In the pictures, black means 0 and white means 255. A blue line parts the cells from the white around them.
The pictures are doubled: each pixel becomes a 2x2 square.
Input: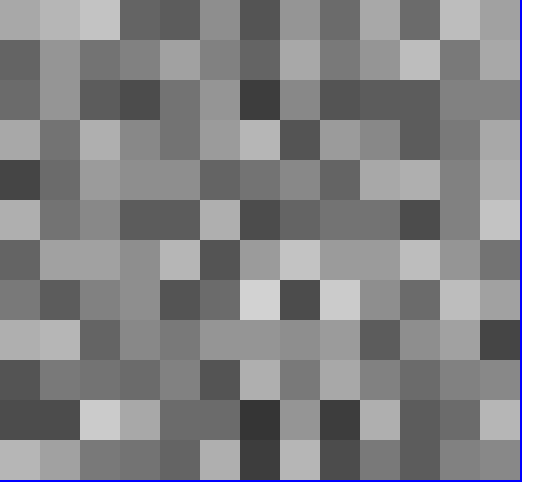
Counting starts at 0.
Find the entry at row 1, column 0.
100
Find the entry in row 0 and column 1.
182
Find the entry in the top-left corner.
168
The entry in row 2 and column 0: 107
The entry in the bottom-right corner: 136
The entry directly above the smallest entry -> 175
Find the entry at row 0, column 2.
195
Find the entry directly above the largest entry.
155
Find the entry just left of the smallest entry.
107
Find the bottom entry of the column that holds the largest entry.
61
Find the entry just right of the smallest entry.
149
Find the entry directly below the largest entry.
149
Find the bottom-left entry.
182
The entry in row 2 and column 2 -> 92
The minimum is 53
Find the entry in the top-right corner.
161

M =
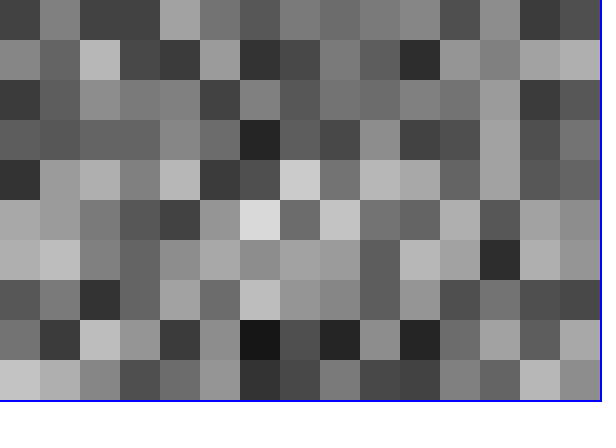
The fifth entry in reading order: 162
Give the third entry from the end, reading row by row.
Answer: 100
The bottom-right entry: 141
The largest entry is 217
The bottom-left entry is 195
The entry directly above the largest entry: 79
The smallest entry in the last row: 51
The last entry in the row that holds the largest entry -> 141
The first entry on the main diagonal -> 66
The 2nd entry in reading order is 128
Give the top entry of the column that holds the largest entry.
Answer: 87
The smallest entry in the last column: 72
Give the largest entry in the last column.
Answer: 175
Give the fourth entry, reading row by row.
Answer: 66
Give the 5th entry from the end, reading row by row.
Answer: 66
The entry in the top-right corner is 79
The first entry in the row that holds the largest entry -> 168
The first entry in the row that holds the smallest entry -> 115
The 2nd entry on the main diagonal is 100
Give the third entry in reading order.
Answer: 66
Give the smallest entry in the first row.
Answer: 59
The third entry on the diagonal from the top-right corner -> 155

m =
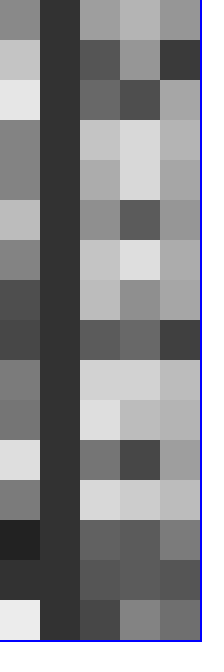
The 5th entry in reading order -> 150
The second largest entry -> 230
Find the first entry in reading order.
137
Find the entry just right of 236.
50
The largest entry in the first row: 180
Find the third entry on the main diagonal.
104
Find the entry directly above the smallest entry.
123
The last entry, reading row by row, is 111
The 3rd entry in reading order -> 158
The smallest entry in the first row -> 50
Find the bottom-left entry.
236
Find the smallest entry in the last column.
58
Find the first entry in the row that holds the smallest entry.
34

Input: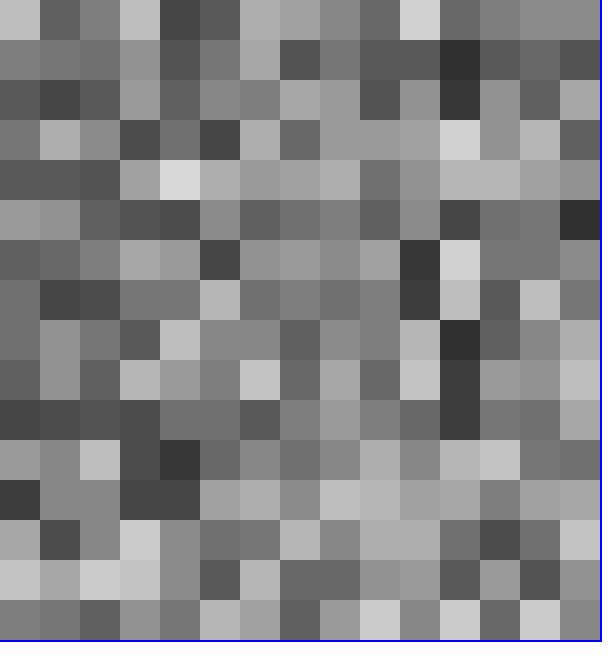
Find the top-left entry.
189
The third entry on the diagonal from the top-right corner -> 146
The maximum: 215
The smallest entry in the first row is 69
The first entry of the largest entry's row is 89
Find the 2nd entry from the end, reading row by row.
202
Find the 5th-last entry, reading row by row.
134
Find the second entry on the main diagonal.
119
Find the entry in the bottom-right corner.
134
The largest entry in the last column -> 195
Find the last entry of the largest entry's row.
146
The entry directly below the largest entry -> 76
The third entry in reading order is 127
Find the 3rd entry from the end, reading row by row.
103
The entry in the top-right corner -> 140
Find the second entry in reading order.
96
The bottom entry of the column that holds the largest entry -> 119
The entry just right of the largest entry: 174

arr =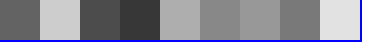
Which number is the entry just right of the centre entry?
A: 136
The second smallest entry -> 76
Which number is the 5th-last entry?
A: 174
